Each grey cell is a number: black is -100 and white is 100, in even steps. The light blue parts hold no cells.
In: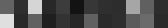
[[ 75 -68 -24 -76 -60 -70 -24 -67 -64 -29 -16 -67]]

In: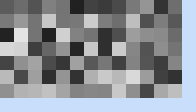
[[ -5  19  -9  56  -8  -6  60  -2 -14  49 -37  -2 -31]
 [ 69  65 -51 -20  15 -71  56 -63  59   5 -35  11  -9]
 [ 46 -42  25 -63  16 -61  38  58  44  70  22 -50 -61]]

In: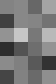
[[-50   7   4 -10]
 [-65 -35 -14  15]
 [-46   2 -17  12]]

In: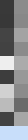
[[-56   7]
 [-48   9]
 [-52  19]
 [ 47 -17]]

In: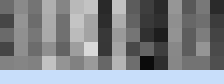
[[-45  16 -15  34 -12  54  29 -65  35 -22 -55 -62  12 -19 -13 -53]
 [-46  12 -15  12 -22  24  70 -57  29 -43 -21 -51   7 -27  17 -42]]

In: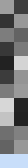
[[-60  19]
 [-56  -4]
 [-53  16]
 [ 69 -72]
 [-13   1]]

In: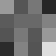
[[-29 -18 -18   2]
 [-66   3 -34  74]]

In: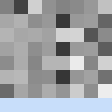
[[ 31  39  11  19 -57  20  23 -21]
 [ 27  36  11  23 -55  21  23 -27]
 [ 41  44  10  11 -58  18  27 -11]]

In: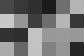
[[ 57  17 -52 -14  43 -58]
 [ 35 -19  52   1  17 -71]]
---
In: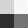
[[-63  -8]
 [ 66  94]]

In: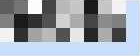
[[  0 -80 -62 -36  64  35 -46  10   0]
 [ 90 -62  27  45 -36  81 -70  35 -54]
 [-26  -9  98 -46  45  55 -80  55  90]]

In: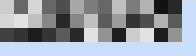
[[-49 -59 -77 -59 -29 -69  77  15 -77  60  77 -77  15]
 [ 60 -19  68 -19 -39  32  -3 -19  50  -3  40 -86 -69]
 [ 68  77  50   6 -69   6  50 -29  23 -59 -39  40 -29]]

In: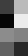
[[-24 -69]
 [ 10   2]
 [-51  47]
 [-95  85]]

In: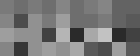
[[  4 -58  14  24  14  32 -30 -40  24 -30]
 [  4 -40  14  -4  24 -14 -14  -4 -22 -30]
 [ -4 -14  -4 -14   4 -14  -4   4 -22 -22]
 [ 24  14  14 -49  42 -67  32  52 -67 -49]]

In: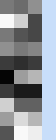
[[-54 -80 -80]
 [-54 -64 -54]
 [ -5 -34 -44]
 [ 63 -24 -24]
 [ -5 -15  13]
 [ 13  -5   4]
 [-96  23  43]
 [ 95  63 -44]
 [ 23  71  43]
 [-34  95  87]]

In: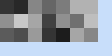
[[-59 -69   5 -20  -3  40  40]
 [-29 -39  21 -59 -78  30   5]
 [ 13  57  30 -49  13 -12  49]]

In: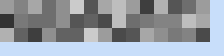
[[ 39 -23 -51  12 -23 -23  59  22 -42 -33  31  12  -5   3 -42]
 [-60  -5 -14 -14  12 -33 -23 -42  49 -14  -5   3   3  49  31]
 [ 22   3  31 -14  12  59 -33  31  49  22 -51  39 -33 -14  22]]
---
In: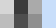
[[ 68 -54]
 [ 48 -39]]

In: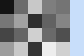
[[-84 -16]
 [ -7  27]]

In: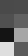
[[-42 -41]
 [-37 -24]]

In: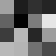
[[ 27 -77]
 [-22 -98]]

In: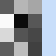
[[-27  43]
 [ 96 -91]]

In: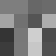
[[ -1  -1]
 [ 29 -11]]

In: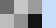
[[-16  56]
 [ 48  14]]

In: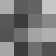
[[ 36 -28]
 [-32 -53]]

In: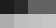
[[-77 -67]
 [ 35  49]]
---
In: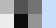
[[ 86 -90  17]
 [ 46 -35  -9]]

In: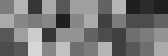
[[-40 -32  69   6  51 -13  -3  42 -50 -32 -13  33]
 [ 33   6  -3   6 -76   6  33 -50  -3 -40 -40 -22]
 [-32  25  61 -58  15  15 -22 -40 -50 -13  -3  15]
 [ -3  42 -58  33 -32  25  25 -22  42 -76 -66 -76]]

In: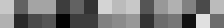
[[ 39 -68 -42 -33 -97 -52 -52   1   9  19 -60 -15  -7 -87  76 -15]
 [ 57 -23  29  29 -52 -23 -60  66  47  57 -33  19  39   1 -42  47]]

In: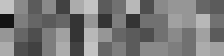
[[ 35 -39 -49  -1  35 -49  53 -20  -1 -29   8   8  -1 -11  35  26]
 [ 18 -20 -39  -1  26 -59  44  18 -20 -29 -39 -11   8 -11  26 -29]
 [-84  -1 -20 -29 -20 -59  18 -59  -1 -59 -11 -11  26  18  44 -11]
 [ 53   8 -29   8 -49  35  53 -29 -11  44 -39   8  18  18 -20 -29]]

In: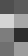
[[ -2 -65]
 [-38 -29]
 [-12  23]
 [ 67  31]]

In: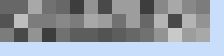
[[ -3 -43  15 -52 -11 -27 -27 -35 -27 -19 -11  15  58  23  32]
 [-19 -19  32 -11 -19 -52  15 -43  23  23 -52   7  32   7  -3]
 [-35  49  -3  -3   7  -3  32  23 -11  23 -19  41 -43  41  15]]

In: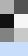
[[ 40 -35]
 [  2  58]
 [-87  93]]
